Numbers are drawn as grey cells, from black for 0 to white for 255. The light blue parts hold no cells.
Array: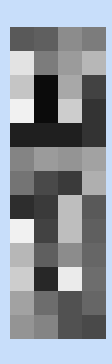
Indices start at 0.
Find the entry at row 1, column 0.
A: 227
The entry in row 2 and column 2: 168
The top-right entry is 124
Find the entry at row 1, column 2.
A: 155
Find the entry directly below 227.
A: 197
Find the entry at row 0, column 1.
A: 95
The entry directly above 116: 132
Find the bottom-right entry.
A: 73
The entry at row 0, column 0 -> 89
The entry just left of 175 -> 58

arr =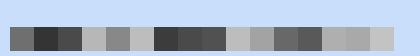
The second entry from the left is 52
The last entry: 195
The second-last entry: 169
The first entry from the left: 111

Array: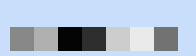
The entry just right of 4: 46
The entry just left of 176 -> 136

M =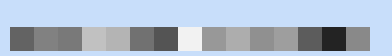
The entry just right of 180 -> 113
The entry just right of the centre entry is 152
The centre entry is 242

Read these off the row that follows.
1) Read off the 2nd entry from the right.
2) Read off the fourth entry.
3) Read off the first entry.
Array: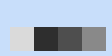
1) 78
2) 137
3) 218

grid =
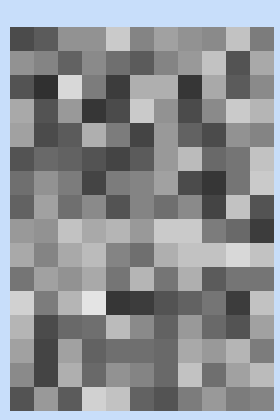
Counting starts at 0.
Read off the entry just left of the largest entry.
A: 181
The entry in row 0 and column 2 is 146
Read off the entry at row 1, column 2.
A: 98
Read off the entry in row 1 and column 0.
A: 146
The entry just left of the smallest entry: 83
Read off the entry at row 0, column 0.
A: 75
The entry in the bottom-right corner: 132
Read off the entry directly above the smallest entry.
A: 132
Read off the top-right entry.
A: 124
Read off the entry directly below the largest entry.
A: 111
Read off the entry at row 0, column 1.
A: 91
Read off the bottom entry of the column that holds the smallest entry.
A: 153
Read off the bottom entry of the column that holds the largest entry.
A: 209
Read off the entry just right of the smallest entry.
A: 216
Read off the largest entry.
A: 228
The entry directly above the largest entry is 169
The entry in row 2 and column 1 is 48
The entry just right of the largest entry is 54
